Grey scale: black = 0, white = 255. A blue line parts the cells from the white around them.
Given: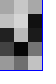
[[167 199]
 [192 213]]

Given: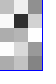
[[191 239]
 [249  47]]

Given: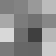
[[126 131]
 [168 124]]

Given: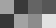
[[163  57]
 [ 55 163]]

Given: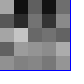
[[167  16]
 [ 88  43]]

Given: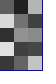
[[ 95  32]
 [216 114]]

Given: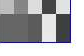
[[189 134]
 [101 101]]
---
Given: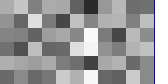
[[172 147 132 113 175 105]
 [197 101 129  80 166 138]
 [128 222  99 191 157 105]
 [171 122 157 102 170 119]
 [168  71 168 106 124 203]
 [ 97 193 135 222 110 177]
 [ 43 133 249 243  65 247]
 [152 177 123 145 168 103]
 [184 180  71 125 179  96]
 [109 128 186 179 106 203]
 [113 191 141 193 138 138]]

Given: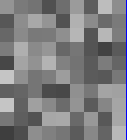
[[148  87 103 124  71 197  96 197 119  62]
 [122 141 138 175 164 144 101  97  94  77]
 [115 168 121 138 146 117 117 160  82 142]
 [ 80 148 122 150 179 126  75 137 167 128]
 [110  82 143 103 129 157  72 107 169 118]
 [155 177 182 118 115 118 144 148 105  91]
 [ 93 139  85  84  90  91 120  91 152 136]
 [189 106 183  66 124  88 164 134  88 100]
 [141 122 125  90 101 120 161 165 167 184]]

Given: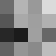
[[109  86  39  98]
 [180 169  27 149]
 [153 159 160 138]
 [219 177 103 189]]

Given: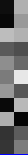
[[ 14   8 189  90 142 123 152   9 175  51  53]
 [176 153 177  78 105 231  86 185   6  92 124]]

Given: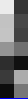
[[235 194 196 148  45  58  12]
 [ 53  72  66 112  16 172 119]]

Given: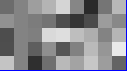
[[108 145  77  78 196]
 [131 131 131 131 131]
 [158 124 127  94  47]
 [180 115 217 143 111]
 [213  77 222  85 185]
 [134  52 190 129 163]
 [ 42  75 174 186 199]
 [117 156 131 150 157]
 [184 136 181 234 100]]

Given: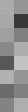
[[171 168 160 136  87 177 106 131]
 [149  56 127 173 194 149 128 174]]

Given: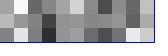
[[164 185 131]
 [249 151 228]
 [103 130 126]
 [134  67  46]
 [165 147 148]
 [210 149 158]
 [138 135 108]
 [ 76 138  79]
 [139 149 116]
 [103  98 235]
 [193 171 204]]
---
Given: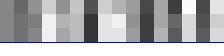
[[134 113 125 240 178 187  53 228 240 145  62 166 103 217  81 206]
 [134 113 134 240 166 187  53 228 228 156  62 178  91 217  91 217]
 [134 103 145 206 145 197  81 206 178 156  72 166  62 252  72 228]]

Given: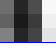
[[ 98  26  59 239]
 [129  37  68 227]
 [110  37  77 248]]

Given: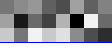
[[161  24 106  65 179   0 242 106]
 [118 139 151  96  77 161  96 130]
 [201 118 242 201 224 139  77  45]]

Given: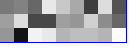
[[159 221  72  72 159 150 209 140 103]
 [121 130 103 232 200 169  62 221  83]
 [150  19 242 232 180 190 190 180 252]]

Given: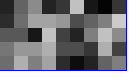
[[ 88  88  23 193  65  35 127 193 139]
 [109 175 127 163  44  13  35  99 127]
 [ 35  99 139  35  54 193  23   4  54]
 [118 151 151 175  77  77  54 175  65]
 [ 44 109 163 163 151  77  99 127 203]]

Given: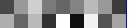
[[174 102 186  49 254  16 242  83 164]
 [ 72 153 207 122 102 131 186 153  60]]

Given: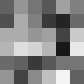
[[106  97  57  88 117 117]
 [ 97 149 117  88 161 128]
 [ 79 172 128  57  36 106]
 [149  67 138 191 243  97]
 [172 172 149 161  67 202]
 [181 222 211 181  24 232]]
